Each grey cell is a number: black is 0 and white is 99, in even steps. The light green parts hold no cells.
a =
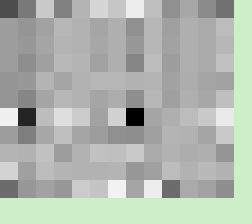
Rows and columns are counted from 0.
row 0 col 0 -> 30
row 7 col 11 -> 64
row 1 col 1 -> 58
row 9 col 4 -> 69
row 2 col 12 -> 71
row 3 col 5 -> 63
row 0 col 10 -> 65
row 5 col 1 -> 52
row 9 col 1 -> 62
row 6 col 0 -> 93
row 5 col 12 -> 74
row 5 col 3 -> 71
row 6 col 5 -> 63
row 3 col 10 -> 68
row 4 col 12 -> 63
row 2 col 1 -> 59
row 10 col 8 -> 92
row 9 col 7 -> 59
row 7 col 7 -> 55
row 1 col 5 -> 64
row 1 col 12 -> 73
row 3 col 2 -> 62
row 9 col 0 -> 82
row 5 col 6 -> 67
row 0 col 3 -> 50
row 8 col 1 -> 69
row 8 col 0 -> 70
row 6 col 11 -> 78
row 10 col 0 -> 42
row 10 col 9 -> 42
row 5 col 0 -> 58
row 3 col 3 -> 72
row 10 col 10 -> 66
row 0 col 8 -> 74
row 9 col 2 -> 73
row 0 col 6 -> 77
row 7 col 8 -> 62

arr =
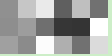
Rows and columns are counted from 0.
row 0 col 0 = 56
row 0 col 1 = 77
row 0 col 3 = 37
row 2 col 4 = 44
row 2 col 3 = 68

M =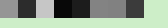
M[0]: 58
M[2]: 77
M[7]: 23
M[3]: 3

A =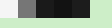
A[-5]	95
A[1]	46
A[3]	7

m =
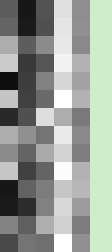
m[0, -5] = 36
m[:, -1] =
[55, 56, 53, 69, 63, 69, 47, 53, 49, 69, 71, 60, 48, 56]
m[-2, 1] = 37
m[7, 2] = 45
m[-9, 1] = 25
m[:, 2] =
[32, 31, 54, 33, 50, 41, 86, 45, 66, 39, 48, 50, 68, 43]
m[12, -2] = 81
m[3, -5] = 79
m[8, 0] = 54
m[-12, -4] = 36
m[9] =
[77, 25, 39, 98, 69]
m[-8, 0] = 16
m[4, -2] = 83
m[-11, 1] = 22
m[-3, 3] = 84
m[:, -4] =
[9, 10, 36, 22, 24, 25, 31, 56, 39, 25, 38, 17, 37, 45]
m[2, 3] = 90

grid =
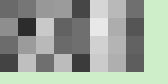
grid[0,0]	41
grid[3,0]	26
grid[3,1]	74
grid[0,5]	83
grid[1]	[55, 17, 78, 38, 43, 90, 67, 33]
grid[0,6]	72
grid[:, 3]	[60, 38, 41, 73]
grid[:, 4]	[27, 43, 43, 23]
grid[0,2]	59

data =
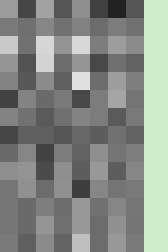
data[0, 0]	60
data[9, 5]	59
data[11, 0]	46
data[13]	[47, 37, 54, 39, 74, 42, 59, 47]
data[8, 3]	48
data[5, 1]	51
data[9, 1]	57
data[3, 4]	58
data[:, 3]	[33, 44, 57, 42, 37, 47, 43, 33, 48, 55, 56, 42, 43, 39]
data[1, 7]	44
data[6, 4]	51
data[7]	[27, 37, 37, 33, 40, 36, 44, 38]
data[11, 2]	49
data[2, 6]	61
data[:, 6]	[13, 48, 61, 43, 61, 64, 35, 44, 45, 36, 45, 52, 56, 59]
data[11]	[46, 41, 49, 42, 59, 44, 52, 46]
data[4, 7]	49
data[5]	[26, 51, 41, 47, 28, 48, 64, 45]
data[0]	[60, 27, 63, 33, 55, 25, 13, 33]
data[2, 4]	84
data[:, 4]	[55, 50, 84, 58, 87, 28, 51, 40, 38, 36, 24, 59, 59, 74]
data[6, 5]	48
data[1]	[47, 43, 52, 44, 50, 42, 48, 44]
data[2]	[78, 44, 83, 57, 84, 48, 61, 54]
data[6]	[51, 44, 35, 43, 51, 48, 35, 47]
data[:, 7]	[33, 44, 54, 38, 49, 45, 47, 38, 49, 52, 47, 46, 45, 47]
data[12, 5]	42
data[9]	[55, 57, 29, 55, 36, 59, 36, 52]

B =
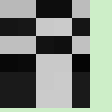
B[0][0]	72
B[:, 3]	[5, 79, 6, 78, 79, 79]
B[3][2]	78
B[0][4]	73
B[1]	[8, 9, 78, 79, 8]
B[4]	[10, 10, 78, 79, 10]
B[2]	[74, 74, 7, 6, 75]
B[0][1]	72

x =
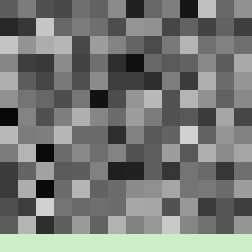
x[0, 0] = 36
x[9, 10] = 45
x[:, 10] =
[8, 38, 70, 38, 23, 70, 34, 81, 34, 45, 45, 59, 52]
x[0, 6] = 54
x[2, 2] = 67
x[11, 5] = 43
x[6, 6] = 42
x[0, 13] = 56
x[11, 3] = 45
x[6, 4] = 68
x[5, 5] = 7
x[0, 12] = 40
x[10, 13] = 61
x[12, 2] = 18
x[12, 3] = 37
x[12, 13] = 58
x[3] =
[52, 24, 22, 54, 26, 43, 18, 6, 40, 35, 38, 53, 36, 66]
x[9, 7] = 13
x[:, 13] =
[56, 24, 43, 66, 58, 53, 27, 50, 64, 43, 61, 24, 58]
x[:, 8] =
[40, 56, 29, 40, 18, 72, 48, 34, 37, 37, 56, 64, 59]
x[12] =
[36, 70, 18, 37, 60, 38, 69, 50, 59, 78, 52, 44, 33, 58]
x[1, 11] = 26
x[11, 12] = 33
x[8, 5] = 43
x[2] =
[76, 57, 67, 71, 28, 61, 51, 39, 29, 47, 70, 44, 50, 43]
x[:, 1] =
[48, 21, 57, 24, 36, 45, 51, 48, 70, 39, 67, 24, 70]
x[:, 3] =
[28, 40, 71, 54, 47, 30, 49, 71, 42, 35, 42, 45, 37]
